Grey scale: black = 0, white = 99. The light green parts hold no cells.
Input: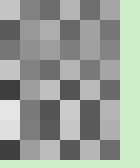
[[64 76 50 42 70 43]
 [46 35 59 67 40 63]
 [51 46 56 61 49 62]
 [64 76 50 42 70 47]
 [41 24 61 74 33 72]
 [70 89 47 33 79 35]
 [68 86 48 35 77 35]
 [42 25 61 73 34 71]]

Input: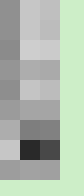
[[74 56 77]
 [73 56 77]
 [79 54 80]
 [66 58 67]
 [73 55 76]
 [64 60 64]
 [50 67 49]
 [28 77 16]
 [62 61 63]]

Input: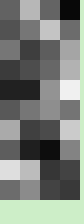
[[ 3 38 71 39]
 [42 32 46 76]
 [64 46 24 36]
 [69 23 30 40]
 [93 13 13 57]
 [45 34 46 55]
 [79 66 25 29]
 [51 36 12  5]
 [26 86 73 21]
 [22 42 54 26]]

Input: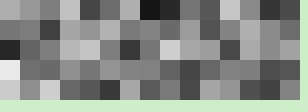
[[29 67 59 49 75 27 42 68  8 16 45 34 77 53 21]
 [42 46 48 25 64 58 69 47 51 41 60 32 51 68 54]
 [63 15 39 49 71 76 49 22 46 80 65 61 28 66 54]
 [33 91 43 41 56 46 57 51 50 38 27 40 50 49 30]
 [51 79 55 80 40 34 22 65 35 47 28 64 58 31 26]]

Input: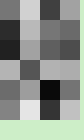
[[63 46 81 25]
 [41 17 72 46]
 [30 13 63 37]
 [67 70 33 69]
 [45 42 61  4]
 [75 51 89 20]]

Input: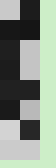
[[11 78]
 [ 8  9]
 [76 12]
 [76 11]
 [13 13]
 [72 10]
 [15 82]
 [79 79]]

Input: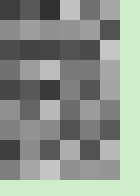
[[65 24 34 19 75 44]
 [32 54 61 56 57 61]
 [77 30 26 27 32 29]
 [65 44 61 73 47 47]
 [64 27 34 23 50 33]
 [49 56 39 72 42 60]
 [35 50 57 53 32 48]
 [72 25 54 34 67 32]
 [58 49 65 76 56 59]]

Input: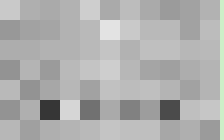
[[69 78 68 66 69 80 66 73 66 60 63]
 [73 59 63 64 69 72 88 78 72 72 63]
 [72 67 67 69 69 72 76 69 74 74 71]
 [70 57 70 60 72 76 80 71 64 62 67]
 [70 72 57 65 71 63 75 73 74 70 63]
 [77 57 68 21 83 44 66 50 61 29 74]
 [60 71 62 68 70 72 76 74 74 65 68]]
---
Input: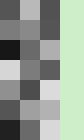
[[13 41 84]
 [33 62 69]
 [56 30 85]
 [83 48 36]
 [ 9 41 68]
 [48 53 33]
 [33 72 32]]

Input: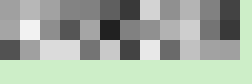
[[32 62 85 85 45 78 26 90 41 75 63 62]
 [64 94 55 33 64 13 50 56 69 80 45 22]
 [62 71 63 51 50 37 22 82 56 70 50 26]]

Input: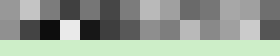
[[56 26  5 91  9 24 34 55 49 72 53 62 79 33]
 [59 76 48 25 46 27 48 72 62 41 46 65 62 43]]

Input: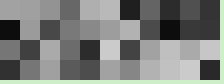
[[19 46 62 35 30 63 52 69 75 79 16]
 [46 25 66 42 17 79 26 63 74 66 77]
 [ 5 60 28 47 53 61 69 29  5 22 21]
 [63 62 57 40 68 72 12 39 17 31 20]]

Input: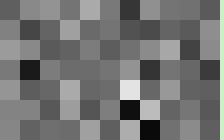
[[52 38 43 42 62 37 67  4 44 54 37]
 [51 51 34 61 33 49  6 73 39 46 34]
 [58 36 40 66 40 42 88 40 59 38 37]
 [47 10 48 42 42 45 57 20 45 40 23]
 [60 53 35 38 48 36 44 54 65 26 54]
 [50 27 39 62 41 45 32 29 39 35 55]
 [37 53 57 45 66 47 21 56 45 44 35]]

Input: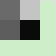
[[36  4]
 [41 76]]

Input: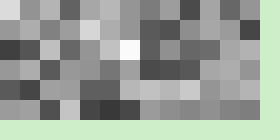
[[60 62 31 76 27 22 28 60 55 52 56 51 49]
 [35 27 62 61 37 37 71 75 71 78 58 64 70]
 [59 67 35 59 57 46 62 29 31 34 65 67 58]
 [25 33 74 40 58 75 97 36 56 40 42 65 69]
 [59 67 50 61 83 67 58 35 32 55 65 60 27]
 [85 57 70 38 65 71 58 48 61 29 64 40 58]]

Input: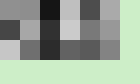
[[77 43 17 38 35 51]
 [27 65 19 79 47 59]
 [56 55  8 74 30 66]]

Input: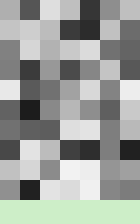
[[56 13 88 85 93 52 48]
 [75 83 54 94 92 58 62]
 [28 88 73 25 18 49 13]
 [44 37 36 86 88 49 72]
 [38 11 53 71 55 37 78]
 [90 35 44 63 84 51 92]
 [49 23 59 29 52 76 34]
 [50 83 69 78 85 44 39]
 [76 80 73 23 17 75 42]
 [68 33 86 74 21 55 74]]
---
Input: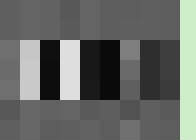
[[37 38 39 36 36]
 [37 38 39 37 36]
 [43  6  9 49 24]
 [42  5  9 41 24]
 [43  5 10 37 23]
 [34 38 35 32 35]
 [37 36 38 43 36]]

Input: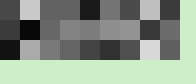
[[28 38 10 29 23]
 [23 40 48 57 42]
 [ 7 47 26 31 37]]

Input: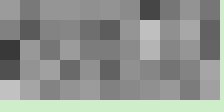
[[60 58 56 54 46 46]
 [50 51 43 58 56 38]
 [22 46 48 54 52 39]
 [31 62 56 56 45 64]
 [75 51 60 53 59 62]]

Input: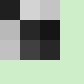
[[12 76]
 [72  8]
 [75 15]]

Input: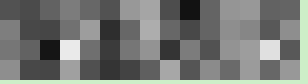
[[32 38 40 59 30 39 59 39]
 [49 27 61 40 40 39 52 55]
 [46  8 43 46 20 32 61 34]
 [55 27 31 26 65 54 60 59]]

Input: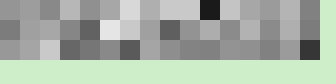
[[58 53 56 84 78 10 65 70]
 [48 65 38 78 37 67 69 68]
 [59 78 46 35 55 50 56 60]]
